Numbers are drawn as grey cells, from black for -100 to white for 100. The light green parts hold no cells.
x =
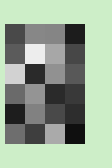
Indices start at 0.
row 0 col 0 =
-43
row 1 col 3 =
-44
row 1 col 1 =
86
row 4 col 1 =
1
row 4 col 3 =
-65
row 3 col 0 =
-17
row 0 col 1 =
6

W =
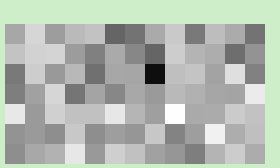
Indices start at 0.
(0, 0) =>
31
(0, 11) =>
34
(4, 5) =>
81
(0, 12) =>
-10
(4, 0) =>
82
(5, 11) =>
36
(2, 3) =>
44
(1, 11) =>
-14
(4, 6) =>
42
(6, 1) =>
32
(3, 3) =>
-8
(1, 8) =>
61
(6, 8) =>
18
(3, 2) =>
68
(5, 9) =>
24
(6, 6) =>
51
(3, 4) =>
29
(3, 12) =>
84
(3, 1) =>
26
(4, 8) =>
99
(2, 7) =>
-89
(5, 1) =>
21
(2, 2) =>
20
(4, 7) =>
25
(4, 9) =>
33

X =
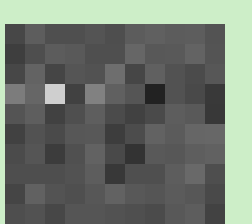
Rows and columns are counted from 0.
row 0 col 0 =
-44
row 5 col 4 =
-31
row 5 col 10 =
-19
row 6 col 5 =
-43
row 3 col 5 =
-25
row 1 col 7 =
-31
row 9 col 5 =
-36
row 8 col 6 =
-31
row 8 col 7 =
-33
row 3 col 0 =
-3
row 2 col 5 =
-14
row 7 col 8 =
-27
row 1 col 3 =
-30
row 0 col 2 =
-38
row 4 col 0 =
-34
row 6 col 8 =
-32
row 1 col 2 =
-28
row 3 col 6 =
-33
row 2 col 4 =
-36
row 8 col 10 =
-43
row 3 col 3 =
-49
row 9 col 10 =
-48
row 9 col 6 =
-38
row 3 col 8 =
-36
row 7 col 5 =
-56
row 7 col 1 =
-39
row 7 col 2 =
-39
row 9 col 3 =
-33
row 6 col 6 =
-60
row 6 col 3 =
-37
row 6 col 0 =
-41
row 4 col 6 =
-49
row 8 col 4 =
-32
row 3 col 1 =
-20
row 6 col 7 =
-30

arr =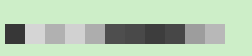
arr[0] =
-57
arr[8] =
-44
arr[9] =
23
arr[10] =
44

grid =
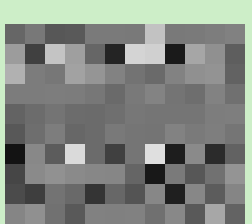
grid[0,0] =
-20
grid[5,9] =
-4
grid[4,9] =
-8
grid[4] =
[-22, -15, -9, -15, -16, -13, -7, -8, -8, -8, -2, -1]
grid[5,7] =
-9
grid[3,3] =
-3
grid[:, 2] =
[-32, 54, -7, -2, -9, -2, -28, 14, -10, -11]
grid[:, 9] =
[-4, 30, 13, -14, -8, -4, 8, -32, 6, -30]
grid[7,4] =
6
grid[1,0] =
22
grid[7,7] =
-81
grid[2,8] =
2
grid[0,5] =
-4
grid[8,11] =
4
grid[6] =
[-85, 7, -28, 71, -16, -50, -8, 75, -77, 8, -66, -23]
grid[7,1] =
8
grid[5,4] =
-16
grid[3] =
[-3, -3, -2, -3, -7, -17, -5, 3, -9, -14, 2, -12]
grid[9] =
[4, 13, -11, -30, 1, 0, 1, -12, 7, -30, 31, -22]
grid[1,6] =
66
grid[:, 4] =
[-4, -20, 17, -7, -16, -16, -16, 6, -59, 1]
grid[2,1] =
-3
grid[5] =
[-31, -14, -2, -19, -16, -5, -8, -9, 2, -4, -1, -8]
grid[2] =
[39, -3, -7, 27, 17, 2, -10, -17, 2, 13, 15, -23]

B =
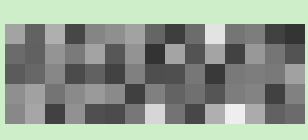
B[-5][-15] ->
28
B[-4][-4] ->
-48
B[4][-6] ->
-44
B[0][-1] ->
-59
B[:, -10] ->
[12, -32, -48, 8, -41]
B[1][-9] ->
15
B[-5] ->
[28, -23, 37, -44, 4, 12, 27, -21, -51, -15, 78, -8, -2, -49, -59]
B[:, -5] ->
[78, 29, -55, -33, 37]
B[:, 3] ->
[-44, -4, -41, 8, 14]
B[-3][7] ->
-39
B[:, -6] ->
[-15, -35, -7, -12, -44]
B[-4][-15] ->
-16
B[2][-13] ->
6
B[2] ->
[-29, -19, 6, -41, -24, -48, 0, -39, -38, -7, -55, -5, -2, -5, 26]
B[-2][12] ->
3
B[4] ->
[7, 30, -49, 14, -38, -41, -7, 68, -10, -44, 37, 87, 34, -24, -16]
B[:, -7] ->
[-51, 29, -38, -22, -10]
